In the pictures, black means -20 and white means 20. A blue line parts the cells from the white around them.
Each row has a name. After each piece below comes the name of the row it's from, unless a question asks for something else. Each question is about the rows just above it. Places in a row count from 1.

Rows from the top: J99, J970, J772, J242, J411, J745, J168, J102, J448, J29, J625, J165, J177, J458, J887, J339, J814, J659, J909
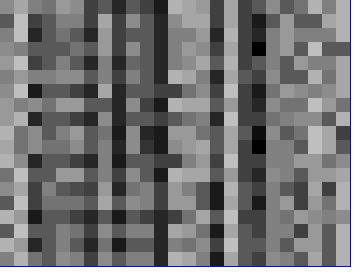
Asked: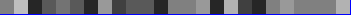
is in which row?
J772
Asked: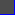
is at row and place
J458, 6
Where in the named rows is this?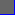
J411, 10
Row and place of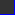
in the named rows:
J625, 11

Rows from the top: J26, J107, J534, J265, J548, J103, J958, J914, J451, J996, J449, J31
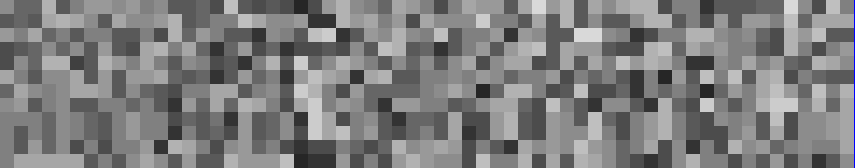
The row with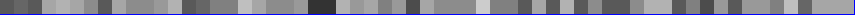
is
J107
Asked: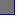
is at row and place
J451, 16
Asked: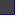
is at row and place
J548, 6

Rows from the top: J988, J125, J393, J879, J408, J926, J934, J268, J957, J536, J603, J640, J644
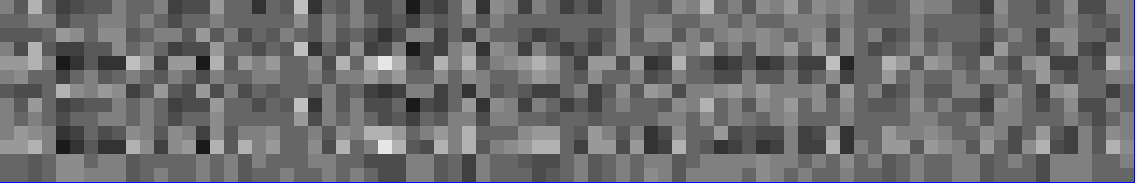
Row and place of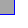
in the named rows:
J879, 51
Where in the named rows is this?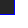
J408, 61
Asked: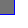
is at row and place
J957, 54

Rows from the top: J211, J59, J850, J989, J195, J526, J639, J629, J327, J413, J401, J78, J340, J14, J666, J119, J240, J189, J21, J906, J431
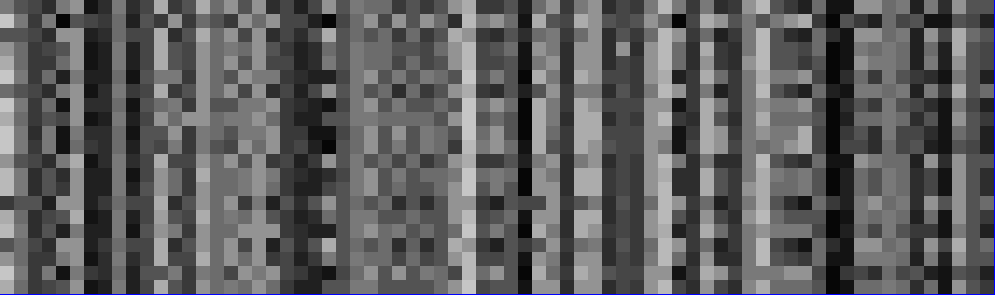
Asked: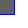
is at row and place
J189, 30
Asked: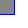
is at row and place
J431, 54
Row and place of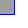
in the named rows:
J119, 12

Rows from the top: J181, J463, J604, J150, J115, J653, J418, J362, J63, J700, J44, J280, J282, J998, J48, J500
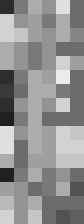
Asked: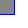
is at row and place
J604, 6
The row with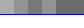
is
J150
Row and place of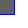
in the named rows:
J500, 6
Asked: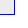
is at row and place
J653, 5
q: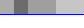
J280
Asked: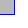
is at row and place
J48, 1

